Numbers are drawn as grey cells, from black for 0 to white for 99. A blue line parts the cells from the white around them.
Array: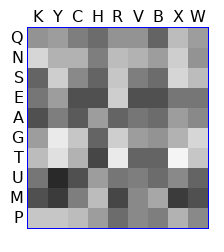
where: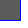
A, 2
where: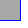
M, 6
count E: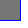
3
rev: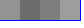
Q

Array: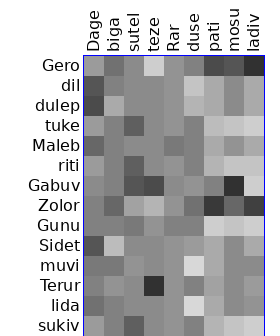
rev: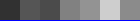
Gero
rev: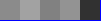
Terur

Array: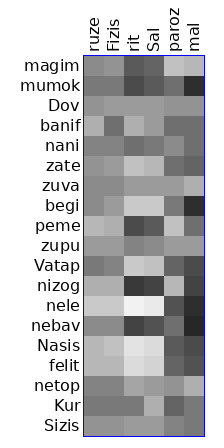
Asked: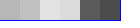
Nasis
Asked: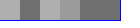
banif
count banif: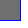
3
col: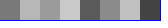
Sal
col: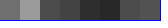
mal
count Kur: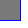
4
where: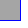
netop, 2

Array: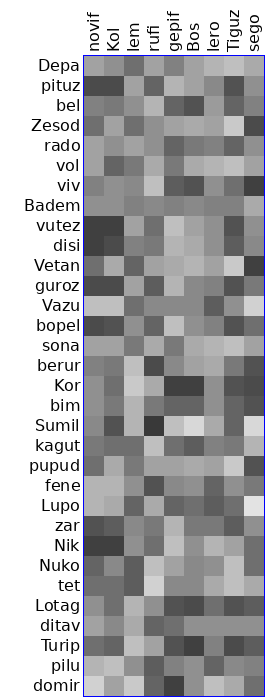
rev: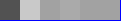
pupud
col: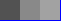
Bos
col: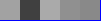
sego
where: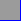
bel, 6
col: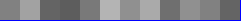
lero
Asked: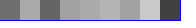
Vetan

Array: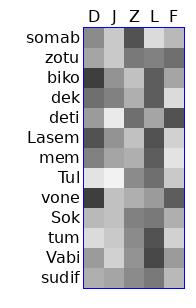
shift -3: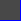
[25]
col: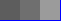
L
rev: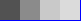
tum

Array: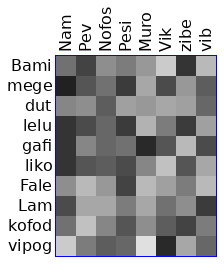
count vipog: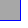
1
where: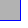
lelu, 4
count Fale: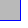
3
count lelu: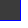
2
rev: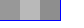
Fale
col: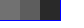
Vik

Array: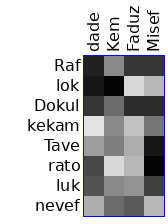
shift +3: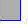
[70]
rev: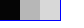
rato
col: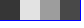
dade

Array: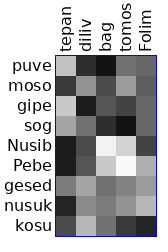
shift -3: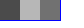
[26 68 41]
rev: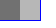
kosu
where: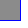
nusuk, 1
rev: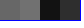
puve
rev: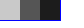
Pebe

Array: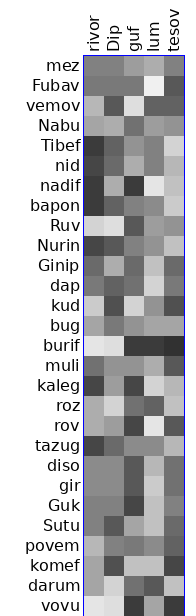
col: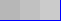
tesov
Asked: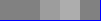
mez
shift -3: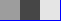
[58 24 86]
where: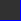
burif, 4
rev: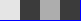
nadif
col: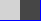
rivor
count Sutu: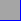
1

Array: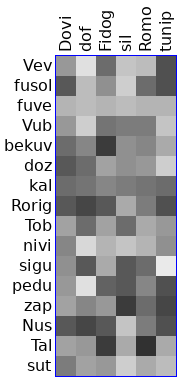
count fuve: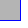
4
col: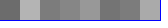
Romo
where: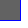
pedu, 2

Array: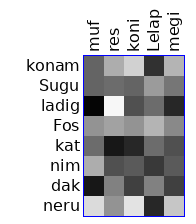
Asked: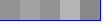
Fos
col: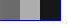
muf
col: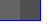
koni
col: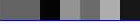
muf
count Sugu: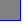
0
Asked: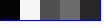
ladig

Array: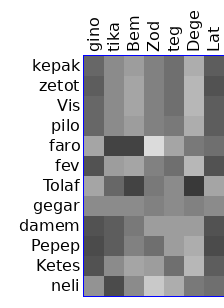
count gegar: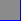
5
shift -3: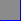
[51]
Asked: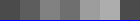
Pepep
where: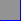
neli, 0
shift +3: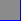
[57]
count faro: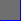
1

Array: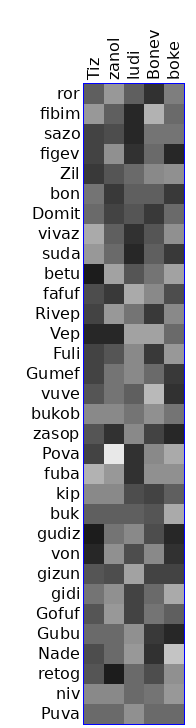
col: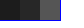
Tiz
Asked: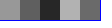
fibim
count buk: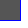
1
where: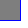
ror, 4

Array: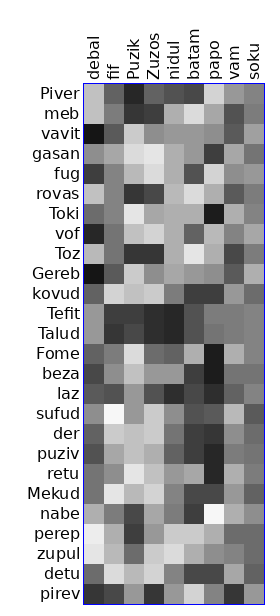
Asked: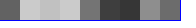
der
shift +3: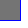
[48]
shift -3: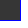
[18]
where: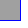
vavit, 8

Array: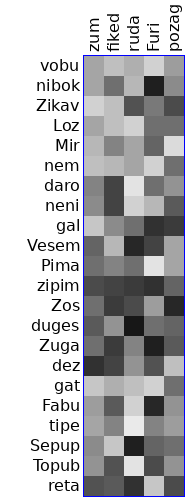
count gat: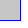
1
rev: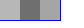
nibok
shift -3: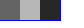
[36 68 12]
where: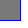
Zikav, 3
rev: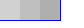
gat

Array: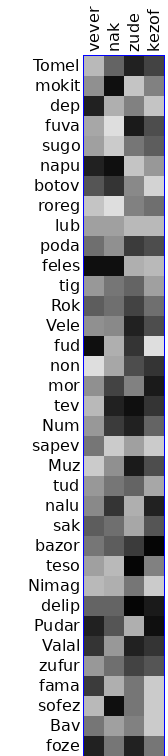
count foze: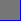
2
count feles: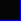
0
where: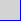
botov, 3
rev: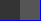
botov
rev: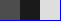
fuva
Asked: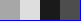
fuva

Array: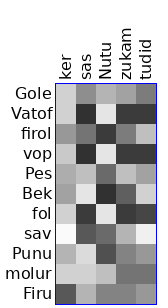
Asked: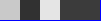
vop
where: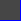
fol, 4
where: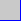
vop, 0
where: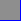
Gole, 1

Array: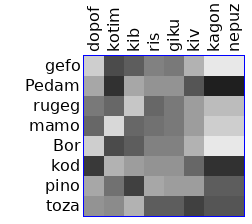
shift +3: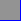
[60]
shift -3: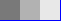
[44 66 87]

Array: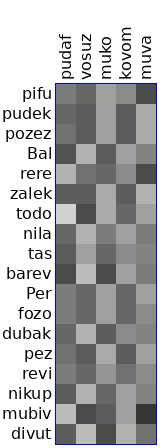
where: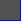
Bal, 0
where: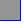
revi, 2
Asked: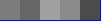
pifu
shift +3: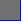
[47]
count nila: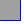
1
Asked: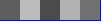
divut

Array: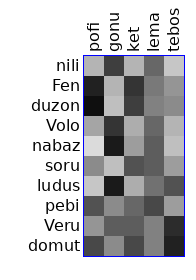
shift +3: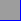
[64]
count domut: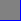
1
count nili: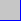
1
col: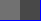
lema

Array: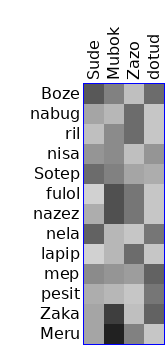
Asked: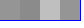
nisa
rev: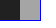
Meru

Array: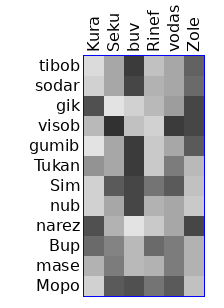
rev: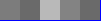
Bup
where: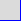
tibob, 0
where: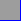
gik, 4
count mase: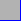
3
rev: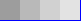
gik

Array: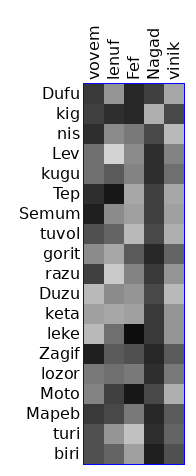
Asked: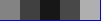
Moto
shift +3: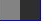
[54 21]

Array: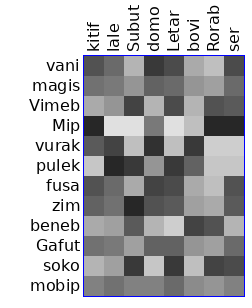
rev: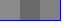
mobip
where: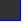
vurak, 3
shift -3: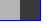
[67 19]
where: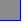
mobip, 5
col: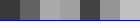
bovi
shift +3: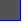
[35]
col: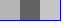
domo

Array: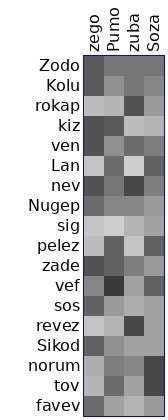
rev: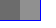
ven
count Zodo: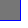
3
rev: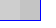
sig
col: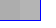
zego
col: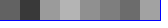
Pumo

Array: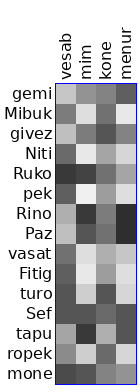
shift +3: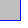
[77]
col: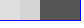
menur
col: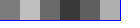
vesab
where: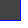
Ruko, 1
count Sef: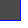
0
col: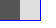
mim
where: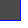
mone, 0

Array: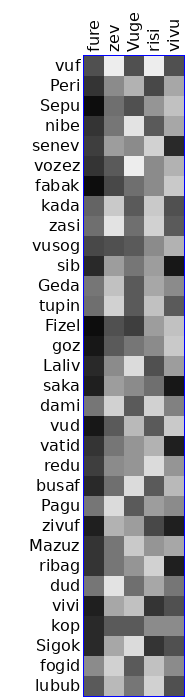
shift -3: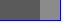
[32 32 51]
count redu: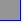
2
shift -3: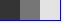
[17 43 85]
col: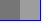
zev
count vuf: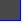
0
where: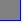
dami, 4
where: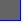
kada, 0

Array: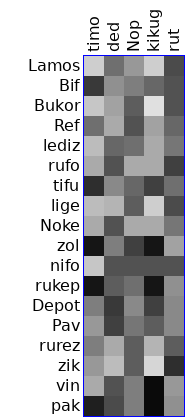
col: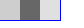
kikug
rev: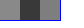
Depot
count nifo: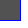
4
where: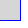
zik, 3
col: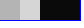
kikug
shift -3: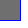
[40]
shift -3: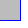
[70]

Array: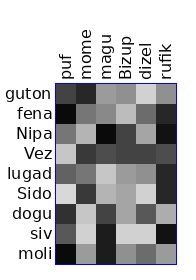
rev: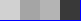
Sido
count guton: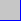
0
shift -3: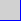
[78]
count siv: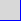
0
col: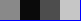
magu
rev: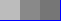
fena
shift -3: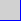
[78]

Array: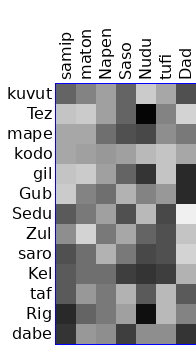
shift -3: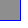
[52]
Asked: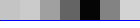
Tez

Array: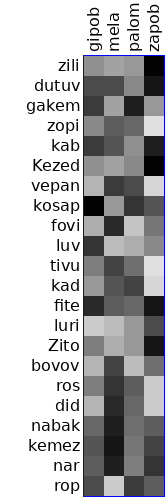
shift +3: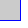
[82]
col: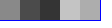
palom
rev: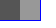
kad
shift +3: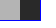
[73 19]

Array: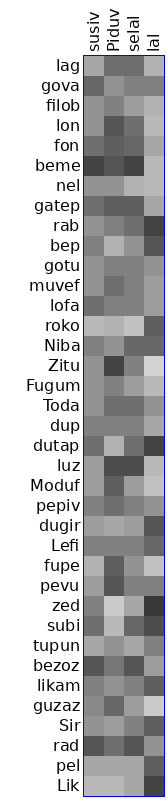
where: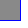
guzaz, 0
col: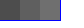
Piduv
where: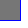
bezoz, 1
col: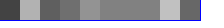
selal

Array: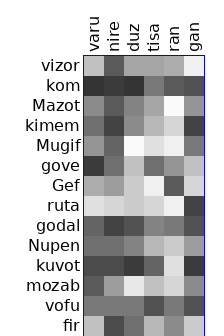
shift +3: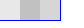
[93 78 86]
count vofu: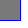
4
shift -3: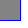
[48]
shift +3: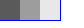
[38 64 93]
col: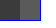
nire

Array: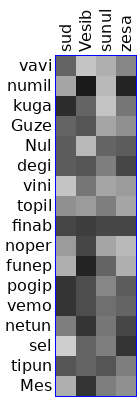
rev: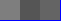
tipun
